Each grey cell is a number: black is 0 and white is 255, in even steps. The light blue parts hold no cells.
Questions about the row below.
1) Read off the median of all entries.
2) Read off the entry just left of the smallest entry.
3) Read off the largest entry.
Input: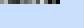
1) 102
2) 86
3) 214

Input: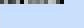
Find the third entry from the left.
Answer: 54
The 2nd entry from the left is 166
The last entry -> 10
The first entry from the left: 69
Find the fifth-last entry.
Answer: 97
